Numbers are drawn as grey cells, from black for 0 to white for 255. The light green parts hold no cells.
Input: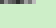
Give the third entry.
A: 103
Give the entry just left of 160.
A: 87
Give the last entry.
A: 188

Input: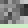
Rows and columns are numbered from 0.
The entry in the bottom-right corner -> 198
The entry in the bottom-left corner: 101
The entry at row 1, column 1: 142
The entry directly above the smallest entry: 198
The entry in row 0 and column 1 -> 85
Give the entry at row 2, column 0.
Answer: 142
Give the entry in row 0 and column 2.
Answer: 158
